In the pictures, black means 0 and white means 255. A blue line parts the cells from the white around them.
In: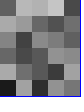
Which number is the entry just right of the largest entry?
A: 73
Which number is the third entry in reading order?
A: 178
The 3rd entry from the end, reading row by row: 46
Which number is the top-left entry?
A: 96
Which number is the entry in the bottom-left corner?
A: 26
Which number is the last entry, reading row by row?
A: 118
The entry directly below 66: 73
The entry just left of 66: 132
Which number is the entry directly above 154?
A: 184

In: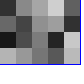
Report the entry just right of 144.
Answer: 158
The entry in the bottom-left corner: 180
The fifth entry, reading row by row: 96
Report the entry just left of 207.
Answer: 166
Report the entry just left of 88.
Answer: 118
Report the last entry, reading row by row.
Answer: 186

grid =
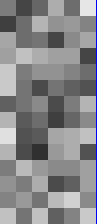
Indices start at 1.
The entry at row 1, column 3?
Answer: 102
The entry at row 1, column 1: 124
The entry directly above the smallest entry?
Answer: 90
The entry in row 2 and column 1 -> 63
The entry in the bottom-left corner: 193
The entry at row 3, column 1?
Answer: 166
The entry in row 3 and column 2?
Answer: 109
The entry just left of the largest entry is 109
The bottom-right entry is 201
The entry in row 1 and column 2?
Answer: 69
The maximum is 230
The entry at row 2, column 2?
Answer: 109
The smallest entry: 48
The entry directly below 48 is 153
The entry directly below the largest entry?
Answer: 131
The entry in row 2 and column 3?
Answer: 180

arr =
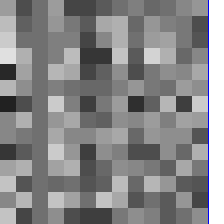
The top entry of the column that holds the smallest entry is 156
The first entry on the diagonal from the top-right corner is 150
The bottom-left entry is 195
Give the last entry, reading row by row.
142
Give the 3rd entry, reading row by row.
112
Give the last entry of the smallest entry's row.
203
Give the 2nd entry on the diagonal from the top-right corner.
120
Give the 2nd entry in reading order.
77
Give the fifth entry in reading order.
69
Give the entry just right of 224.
176
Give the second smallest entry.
40
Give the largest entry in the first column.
224
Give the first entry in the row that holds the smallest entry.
33
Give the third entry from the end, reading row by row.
90
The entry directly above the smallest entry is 182
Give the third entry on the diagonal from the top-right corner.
162
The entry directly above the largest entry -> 203
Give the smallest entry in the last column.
69
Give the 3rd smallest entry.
47
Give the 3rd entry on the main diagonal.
112
